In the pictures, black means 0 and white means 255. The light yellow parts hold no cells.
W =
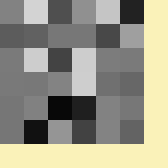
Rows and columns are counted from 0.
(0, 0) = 130
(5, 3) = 66
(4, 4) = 130
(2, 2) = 67
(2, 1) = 205
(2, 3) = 205
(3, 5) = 103
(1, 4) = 72
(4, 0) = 118
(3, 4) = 112

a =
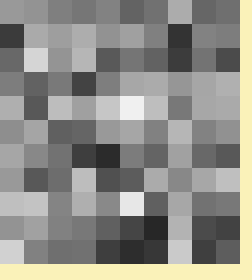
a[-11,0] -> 153
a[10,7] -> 202
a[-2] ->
[147, 161, 129, 120, 96, 69, 39, 179, 75, 66]
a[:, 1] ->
[147, 170, 213, 98, 88, 165, 136, 88, 195, 161, 129]
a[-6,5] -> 166
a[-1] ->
[209, 129, 111, 113, 62, 45, 55, 202, 63, 93]
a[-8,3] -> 67
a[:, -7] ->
[118, 173, 182, 67, 160, 101, 62, 189, 175, 120, 113]
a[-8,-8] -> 121
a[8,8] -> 114
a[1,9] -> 125
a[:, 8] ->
[102, 130, 115, 166, 167, 130, 104, 167, 114, 75, 63]
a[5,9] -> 145
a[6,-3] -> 161
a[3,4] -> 126
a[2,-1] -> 75
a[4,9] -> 170
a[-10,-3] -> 51
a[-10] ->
[59, 170, 158, 173, 146, 160, 128, 51, 130, 125]
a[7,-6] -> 80
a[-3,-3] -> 167
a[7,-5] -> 92
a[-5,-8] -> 114
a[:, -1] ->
[111, 125, 75, 176, 170, 145, 88, 191, 120, 66, 93]
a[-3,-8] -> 132

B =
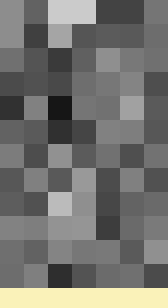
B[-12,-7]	141
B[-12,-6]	98
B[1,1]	64
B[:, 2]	[203, 165, 58, 73, 22, 48, 145, 89, 187, 147, 132, 46]
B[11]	[109, 127, 46, 83, 107, 112, 75]
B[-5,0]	87
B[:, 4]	[67, 91, 143, 119, 113, 129, 113, 76, 71, 61, 121, 107]
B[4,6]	90
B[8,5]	99
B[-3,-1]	122
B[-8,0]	49
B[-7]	[98, 90, 48, 69, 129, 126, 87]
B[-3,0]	130
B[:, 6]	[117, 109, 112, 78, 90, 87, 114, 81, 106, 122, 144, 75]
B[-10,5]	120
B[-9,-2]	132
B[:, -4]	[203, 85, 96, 110, 117, 69, 91, 153, 143, 149, 119, 83]
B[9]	[130, 126, 147, 149, 61, 106, 122]
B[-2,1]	98
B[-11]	[141, 64, 165, 85, 91, 89, 109]

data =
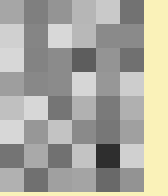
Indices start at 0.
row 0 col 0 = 166
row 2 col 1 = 131
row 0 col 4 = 201
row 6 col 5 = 208
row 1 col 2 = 216
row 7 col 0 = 177
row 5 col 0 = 215
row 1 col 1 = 133
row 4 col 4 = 122
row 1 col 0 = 208
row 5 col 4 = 119
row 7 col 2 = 160
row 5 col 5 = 160
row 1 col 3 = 184
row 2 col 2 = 139

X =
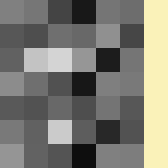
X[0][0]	128
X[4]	[89, 82, 104, 78, 116, 87]
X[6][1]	98
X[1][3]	104
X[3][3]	23
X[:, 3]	[24, 104, 150, 23, 78, 93, 14]
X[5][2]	203
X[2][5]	117
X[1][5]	70
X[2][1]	195
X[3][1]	111

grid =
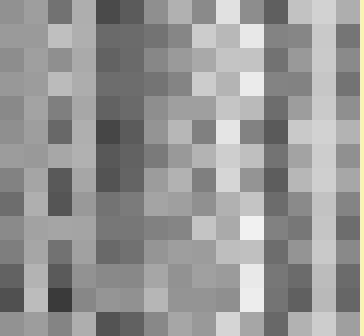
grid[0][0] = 145
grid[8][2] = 85
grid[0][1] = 158
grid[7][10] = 148
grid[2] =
[141, 159, 143, 170, 98, 106, 135, 154, 169, 196, 195, 114, 153, 202, 138]
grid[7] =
[130, 165, 89, 166, 83, 100, 156, 178, 127, 214, 148, 93, 183, 207, 167]
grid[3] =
[152, 156, 187, 173, 109, 109, 116, 132, 204, 180, 235, 131, 130, 198, 115]
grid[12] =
[80, 188, 58, 135, 149, 145, 182, 148, 148, 143, 237, 116, 96, 185, 102]
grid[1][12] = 134
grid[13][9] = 213
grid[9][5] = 119
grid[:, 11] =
[95, 131, 114, 131, 109, 90, 115, 93, 108, 129, 109, 119, 116, 104]
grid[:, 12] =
[194, 134, 153, 130, 157, 201, 163, 183, 138, 119, 148, 107, 96, 178]
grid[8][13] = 194
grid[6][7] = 153
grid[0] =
[145, 158, 114, 174, 74, 91, 143, 177, 138, 225, 141, 95, 194, 210, 174]
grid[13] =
[146, 157, 132, 174, 83, 97, 136, 166, 153, 213, 166, 104, 178, 205, 159]
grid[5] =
[143, 158, 104, 175, 70, 91, 148, 183, 128, 229, 130, 90, 201, 210, 179]
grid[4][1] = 163
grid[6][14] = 144
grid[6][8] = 179
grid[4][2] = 127
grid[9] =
[138, 162, 165, 164, 119, 119, 129, 133, 196, 170, 241, 129, 119, 197, 109]
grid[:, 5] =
[91, 107, 106, 109, 106, 91, 98, 100, 123, 119, 113, 136, 145, 97]
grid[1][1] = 154
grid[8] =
[109, 175, 85, 153, 115, 123, 164, 159, 144, 177, 196, 108, 138, 194, 132]
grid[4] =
[137, 163, 127, 167, 98, 106, 142, 159, 159, 197, 186, 109, 157, 202, 143]

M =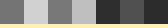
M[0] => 116
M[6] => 44
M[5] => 80

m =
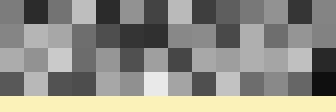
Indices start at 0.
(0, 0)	124
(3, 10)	109
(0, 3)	190
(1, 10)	175
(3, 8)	79
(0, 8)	62
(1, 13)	130
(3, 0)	88
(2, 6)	159
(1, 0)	133
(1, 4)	78
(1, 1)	181
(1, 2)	167
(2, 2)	202
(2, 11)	165
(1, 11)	110
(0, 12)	53
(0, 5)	146
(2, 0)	172

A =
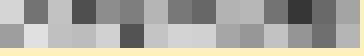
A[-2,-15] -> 214
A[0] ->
[214, 116, 192, 80, 139, 127, 182, 120, 102, 178, 183, 116, 55, 104, 163]
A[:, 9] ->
[178, 165]
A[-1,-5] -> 152
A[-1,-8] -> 209
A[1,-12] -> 188

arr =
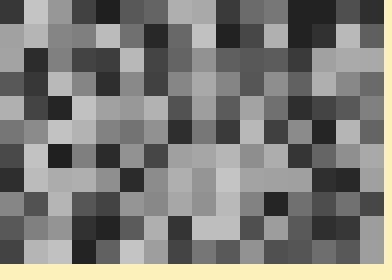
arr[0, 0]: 54
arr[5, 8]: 119
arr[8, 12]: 112
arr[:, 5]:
[88, 111, 184, 137, 152, 114, 146, 43, 149, 90, 195]
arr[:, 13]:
[34, 48, 161, 175, 68, 36, 101, 47, 77, 47, 110]
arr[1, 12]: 34
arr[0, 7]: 175
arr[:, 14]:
[78, 185, 170, 136, 87, 181, 143, 40, 113, 55, 88]
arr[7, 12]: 159
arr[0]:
[54, 196, 151, 65, 31, 88, 99, 175, 169, 57, 107, 119, 34, 34, 78, 47]
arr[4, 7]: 81
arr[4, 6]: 177
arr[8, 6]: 136
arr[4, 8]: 158
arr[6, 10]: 142
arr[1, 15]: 95
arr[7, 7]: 175
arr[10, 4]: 97
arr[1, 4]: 187
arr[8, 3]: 86
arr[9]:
[88, 128, 148, 48, 35, 90, 174, 52, 189, 190, 78, 157, 89, 47, 55, 157]
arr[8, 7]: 167
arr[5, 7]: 46
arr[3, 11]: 142
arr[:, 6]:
[99, 40, 68, 65, 177, 145, 70, 140, 136, 174, 158]
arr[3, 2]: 185
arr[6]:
[72, 194, 32, 126, 43, 146, 70, 159, 165, 182, 142, 173, 53, 101, 143, 169]
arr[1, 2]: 133
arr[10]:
[67, 181, 192, 35, 97, 195, 158, 68, 117, 89, 146, 80, 85, 110, 88, 158]
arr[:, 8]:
[169, 193, 146, 168, 158, 119, 165, 149, 145, 189, 117]

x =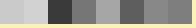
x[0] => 201
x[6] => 136
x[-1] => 126
